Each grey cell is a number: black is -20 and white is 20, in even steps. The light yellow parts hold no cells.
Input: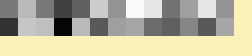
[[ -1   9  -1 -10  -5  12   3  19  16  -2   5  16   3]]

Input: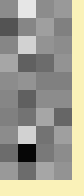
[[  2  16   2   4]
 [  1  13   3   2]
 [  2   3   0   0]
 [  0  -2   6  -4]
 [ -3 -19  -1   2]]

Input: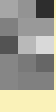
[[  6   3 -13]
 [ -7   9  14]
 [  1   0   0]]

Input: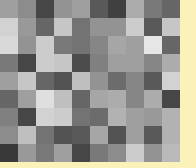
[[  5   2  -9   3   5  -6 -10   7  -1  -4]
 [ 14   3  12  -1  -2   1   6   5  16  -4]
 [  5  11  -4  -7  10   3  -3   1  -6  13]
 [  0  -9  13  12  -2  -3   8   5   4   8]
 [-11   4  -1   5  -9  -1   2  12   3   9]]

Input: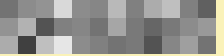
[[ -2   2   3  14   2   1   9   0   7  10   0  -5]
 [  7 -10  10  16   2   0  -2  -1  -7   1   5  -2]]

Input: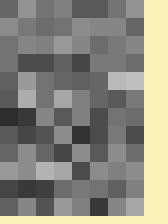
[[ -4   3  -2   0  -6  -6  -2   3]
 [ -2   1   0   4   1  -3  -1   1]
 [ -5   4  -2  -4  -5  -4   9  10]
 [-13 -11   1  -6   0  -8  -2  -3]
 [ -4   2  -4  -9   2  -6   2  -3]
 [ -9 -11 -10  -3  -1  -2  -5   0]]

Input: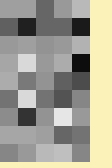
[[  5   5  -4   4   9]
 [  4   5   3   4   8]
 [  7  -1   3  -5  -8]
 [  2 -12   3  16   4]
 [  1   4   9  10   1]]

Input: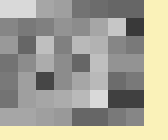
[[14 14  6  5 -2 -3 -4 -4]
 [ 4 -4 10  0  9  8  1 -1]
 [-1  5 -9  2  6  9 -3 -1]
 [ 6  6  5  4 -4 -4 -1  1]]

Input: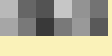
[[ 9 -4 -7 11  3 -2]]
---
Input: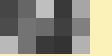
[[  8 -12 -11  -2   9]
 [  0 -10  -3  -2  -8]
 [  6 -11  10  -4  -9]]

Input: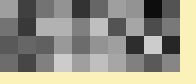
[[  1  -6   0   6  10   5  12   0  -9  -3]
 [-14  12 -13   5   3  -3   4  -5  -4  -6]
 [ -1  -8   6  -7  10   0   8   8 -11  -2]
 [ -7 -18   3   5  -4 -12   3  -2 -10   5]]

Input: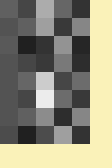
[[-12   5  -8 -15  -8]
 [  1 -13   2  -5  -7]
 [-11  -3  17  -9  -7]
 [ -3  -9  12  -4  -7]
 [-13  -1 -11  -9  -7]
 [-14   3 -12 -15  -6]
 [  1 -11   5  -5  -7]
 [-12  -4   7  -9  -5]]

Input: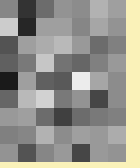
[[  3   4  -9   4   1  -7   3]
 [  7   4   5   2   8   1   0]
 [  0  -1  -3 -10  -3   5   4]
 [  2  -9   3  -1  13   9  -4]
 [  2   6  17  -6  -5   5 -16]
 [  4   0  -4  -2  11  -1  -5]
 [  0  -3   4   9   7   5  -7]
 [  3   6   1   5   5 -14  12]
 [  5   8   2   3  -3 -12   1]]

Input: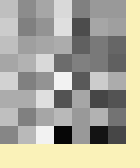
[[ -9 -17   4 -19  18   9   1]
 [ -2   8   4   9   6   0  10]
 [ -7  -9   6  -7  15   7   7]
 [  7  12  -6  18   3   0  13]
 [ -5  -1   0  -3  14   8   6]
 [ -4  -1  -5   7   6   5  10]
 [  5   6  -8  15   3   0  12]
 [  4   4   0  14   6   2  10]]

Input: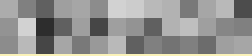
[[  6   5  -3   0  -2   0  -5   9   4  -1   6  -9   9   2]
 [  0   1   5  10   8  -5   3   5  -9   5  -5 -13  13   3]
 [ -8   9   6  -1   8   9  12  13   2   6   5  -5   0   7]]
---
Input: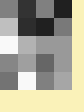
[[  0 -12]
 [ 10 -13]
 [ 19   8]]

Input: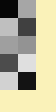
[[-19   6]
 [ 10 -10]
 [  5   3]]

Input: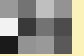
[[  4  -2]
 [ 18 -11]
 [-16   3]]

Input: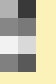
[[  8 -11]
 [  1  -1]
 [ 18  14]]

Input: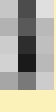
[[ 11  -8]
 [  8  -6]
 [ 12 -13]]

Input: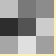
[[ 10  -1]
 [-13  -7]
 [  6  15]]

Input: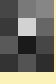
[[ -9  -1]
 [-11  13]
 [ -6 -16]]

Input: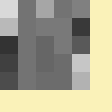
[[ 14  -2]
 [  9  -2]
 [-12  -2]]
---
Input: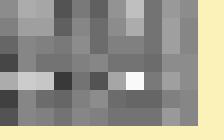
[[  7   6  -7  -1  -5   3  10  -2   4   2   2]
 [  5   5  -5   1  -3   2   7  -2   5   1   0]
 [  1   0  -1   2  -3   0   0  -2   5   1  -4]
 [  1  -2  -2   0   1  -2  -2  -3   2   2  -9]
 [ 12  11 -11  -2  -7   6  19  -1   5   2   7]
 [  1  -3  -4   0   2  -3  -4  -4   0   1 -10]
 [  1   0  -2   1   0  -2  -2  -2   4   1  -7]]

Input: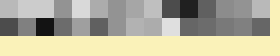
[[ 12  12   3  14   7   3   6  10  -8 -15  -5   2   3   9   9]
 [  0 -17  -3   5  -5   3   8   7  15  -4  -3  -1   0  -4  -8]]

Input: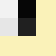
[[-19  18]
 [-15  16]]

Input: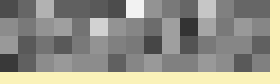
[[ -4   8  -5  -5  -6  -8  18   3  -1  -4  11   0  -4  -4  -8]
 [ -1   3   5  -2  13   3   1  -3   5 -12   6  -1   4   1   2]
 [ -6  -2  -6  -1   3   0  -1  -9   5  -7  -1   1   1  -5   4]
 [ -5   2   4   2   2  -5   1   4   0   0   4   2  -6   0 -11]]

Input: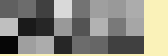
[[ -3 -10  14  -2   5   4   7  -5]
 [-16 -14   4  -7   8  -1   6  10]
 [  5   7 -14  -3  -4 -10 -10 -19]]

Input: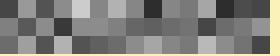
[[  4  -7   2  12   1   8   1 -13   1  -1   6 -13  -8  -9  -9]
 [ -6   2 -11   2   2   0  -4  -5  -3  -2  -9  -3  -1   3   0]
 [  5  -7   8  -7  -5  -3   2   6   1  -1   9   2  -2  -9  -3]]
